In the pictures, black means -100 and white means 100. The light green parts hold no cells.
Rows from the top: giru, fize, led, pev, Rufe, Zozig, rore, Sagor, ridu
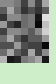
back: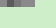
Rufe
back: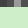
rore
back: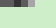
Zozig
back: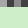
giru
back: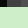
rore
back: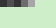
fize

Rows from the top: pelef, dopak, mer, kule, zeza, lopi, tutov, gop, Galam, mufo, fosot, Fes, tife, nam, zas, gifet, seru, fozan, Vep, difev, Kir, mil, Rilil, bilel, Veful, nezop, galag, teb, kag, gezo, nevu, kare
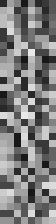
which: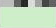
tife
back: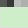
dopak
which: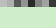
kag
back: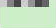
Vep
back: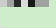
difev
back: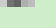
mil

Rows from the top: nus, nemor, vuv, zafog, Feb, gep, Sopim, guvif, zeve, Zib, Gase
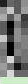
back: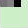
guvif
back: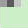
nemor
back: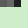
nus
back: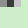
gep
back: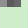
nus
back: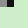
Feb

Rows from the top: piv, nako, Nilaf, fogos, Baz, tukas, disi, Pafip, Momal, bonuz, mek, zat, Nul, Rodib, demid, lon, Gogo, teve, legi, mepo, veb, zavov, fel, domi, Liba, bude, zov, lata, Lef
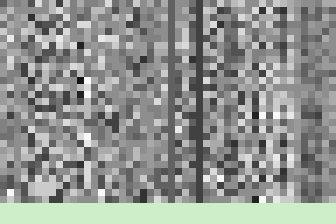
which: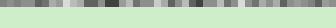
teve
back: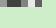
legi

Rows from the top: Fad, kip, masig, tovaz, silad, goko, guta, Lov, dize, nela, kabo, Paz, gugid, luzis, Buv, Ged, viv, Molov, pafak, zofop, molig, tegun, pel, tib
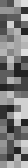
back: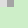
Lov
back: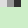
viv
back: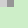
Buv
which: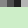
tegun
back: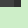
gugid

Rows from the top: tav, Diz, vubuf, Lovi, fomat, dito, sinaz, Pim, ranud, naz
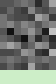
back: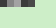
vubuf
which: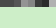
Pim
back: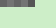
ranud

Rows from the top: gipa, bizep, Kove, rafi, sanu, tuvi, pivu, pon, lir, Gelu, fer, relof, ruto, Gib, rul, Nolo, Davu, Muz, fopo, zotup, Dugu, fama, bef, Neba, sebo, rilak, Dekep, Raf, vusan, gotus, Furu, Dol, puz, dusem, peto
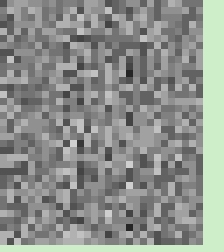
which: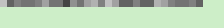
Gib
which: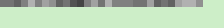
Dol

